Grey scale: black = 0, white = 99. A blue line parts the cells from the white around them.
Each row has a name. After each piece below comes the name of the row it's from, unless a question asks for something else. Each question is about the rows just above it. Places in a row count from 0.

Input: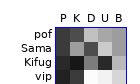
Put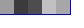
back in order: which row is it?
pof
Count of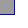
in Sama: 2

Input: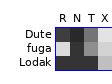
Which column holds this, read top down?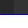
N
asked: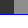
fuga
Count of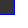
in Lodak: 3
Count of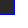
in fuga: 0

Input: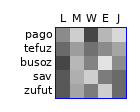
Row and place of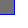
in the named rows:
tefuz, 2
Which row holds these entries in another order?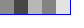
busoz
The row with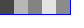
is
busoz
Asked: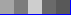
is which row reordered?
zufut
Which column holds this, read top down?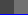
W

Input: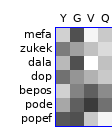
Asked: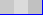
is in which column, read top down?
Q
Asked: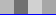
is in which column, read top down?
Y
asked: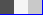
mefa

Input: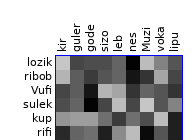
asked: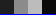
rifi
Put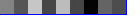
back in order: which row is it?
sulek
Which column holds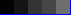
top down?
nes
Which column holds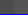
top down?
sizo
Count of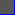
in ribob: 1
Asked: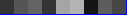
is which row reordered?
Vufi
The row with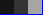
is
ribob

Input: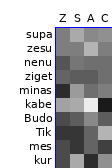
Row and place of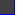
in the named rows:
mes, 3
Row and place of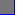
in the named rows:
nenu, 1
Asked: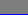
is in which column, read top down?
Z
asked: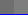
minas
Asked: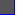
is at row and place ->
nenu, 0

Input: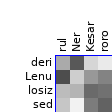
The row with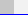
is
sed
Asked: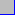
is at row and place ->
losiz, 0
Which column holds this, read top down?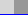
Kesar

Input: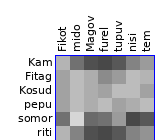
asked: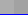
Kosud
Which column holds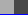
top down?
nisi
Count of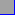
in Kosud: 3
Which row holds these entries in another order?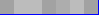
Kosud
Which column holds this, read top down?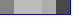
nisi

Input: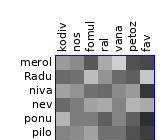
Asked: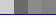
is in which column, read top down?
vana
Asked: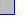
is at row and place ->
Radu, 2
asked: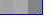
nev

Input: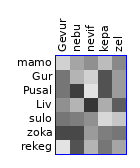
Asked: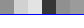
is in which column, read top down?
nevif
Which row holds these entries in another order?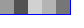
Gur
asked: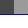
zoka
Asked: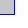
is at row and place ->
sulo, 4

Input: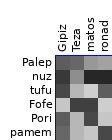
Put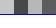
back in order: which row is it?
Pori
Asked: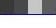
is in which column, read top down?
Gipiz
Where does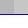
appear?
pamem
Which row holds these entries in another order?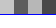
Pori
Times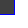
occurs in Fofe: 2

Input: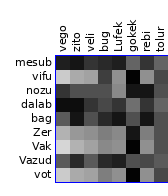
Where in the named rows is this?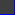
vifu, 3
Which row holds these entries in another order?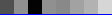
Vak
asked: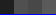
Vazud
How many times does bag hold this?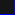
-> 3
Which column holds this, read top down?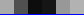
zito
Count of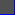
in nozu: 4
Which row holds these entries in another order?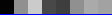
vifu

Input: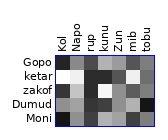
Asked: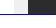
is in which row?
ketar
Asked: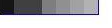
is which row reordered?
Moni
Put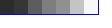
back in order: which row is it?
zakof
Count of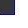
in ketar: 0
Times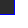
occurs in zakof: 1
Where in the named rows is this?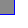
Gopo, 1
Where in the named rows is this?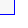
zakof, 3

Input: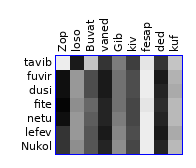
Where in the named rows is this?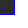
fite, 7
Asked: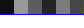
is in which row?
netu
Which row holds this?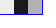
fuvir
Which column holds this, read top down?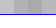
kuf
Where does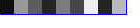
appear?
netu
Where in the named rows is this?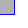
fuvir, 8

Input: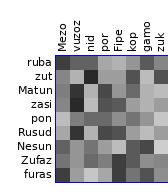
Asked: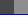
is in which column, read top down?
gamo
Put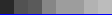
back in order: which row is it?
zasi
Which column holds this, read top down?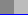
Mezo
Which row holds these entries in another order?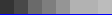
Matun

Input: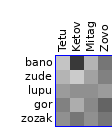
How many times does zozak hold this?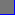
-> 2
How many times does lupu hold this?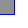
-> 2
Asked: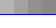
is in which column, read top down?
Mitag

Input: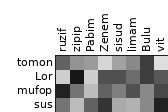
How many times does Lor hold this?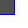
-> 2
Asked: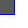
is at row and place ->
Lor, 7
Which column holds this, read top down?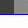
Bulu
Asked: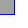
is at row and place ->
tomon, 4

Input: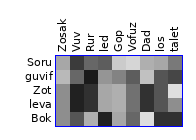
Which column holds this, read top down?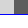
Vofuz
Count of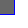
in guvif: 1
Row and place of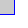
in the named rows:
Soru, 4
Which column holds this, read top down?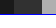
Rur
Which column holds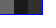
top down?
Rur
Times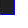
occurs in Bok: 1
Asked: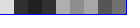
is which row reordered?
Zot

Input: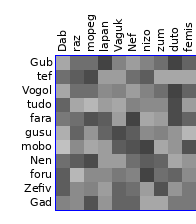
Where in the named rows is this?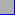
gusu, 0
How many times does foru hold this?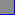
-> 3
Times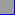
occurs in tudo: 2
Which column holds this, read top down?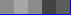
nizo
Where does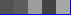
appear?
fara

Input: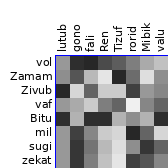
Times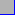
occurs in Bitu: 3
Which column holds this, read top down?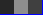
rorid
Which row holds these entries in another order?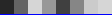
mil

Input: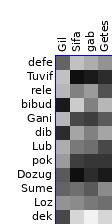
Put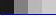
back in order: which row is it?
bibud
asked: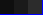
Tuvif

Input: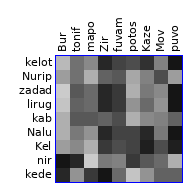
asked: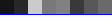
nir
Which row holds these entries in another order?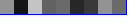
lirug
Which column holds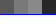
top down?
tonif
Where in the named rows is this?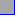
Nurip, 5
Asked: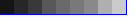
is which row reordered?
zadad

